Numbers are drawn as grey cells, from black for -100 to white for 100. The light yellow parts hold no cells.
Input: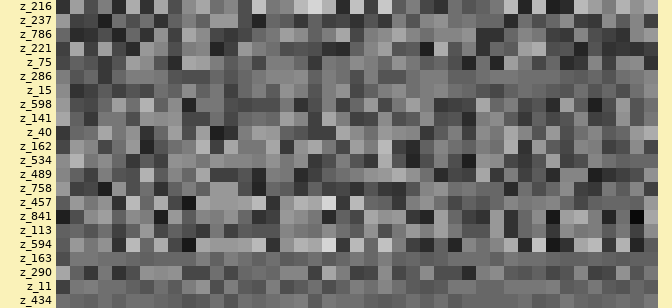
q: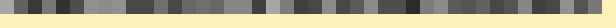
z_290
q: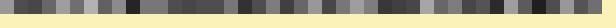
z_598
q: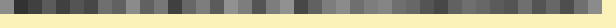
z_15
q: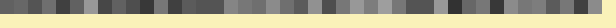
z_113

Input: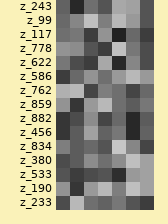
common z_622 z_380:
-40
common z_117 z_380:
-13
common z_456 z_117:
-7
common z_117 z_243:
-13
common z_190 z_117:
15

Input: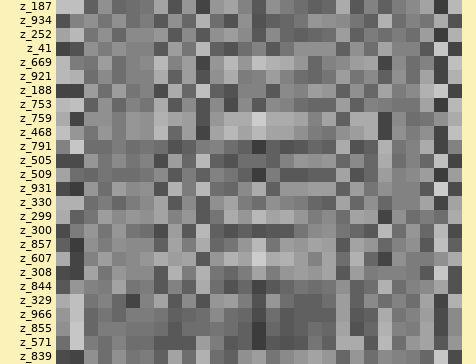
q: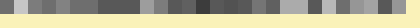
z_571
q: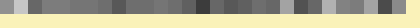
z_855
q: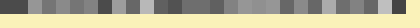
z_505
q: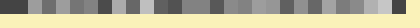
z_188
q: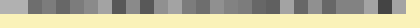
z_330
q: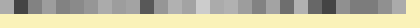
z_607

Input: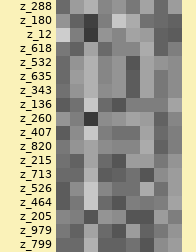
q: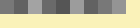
z_979
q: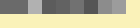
z_713
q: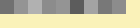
z_343
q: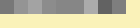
z_820
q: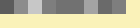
z_407

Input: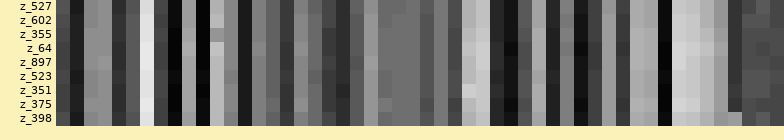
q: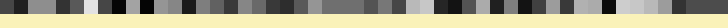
z_355
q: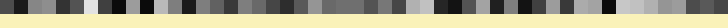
z_398

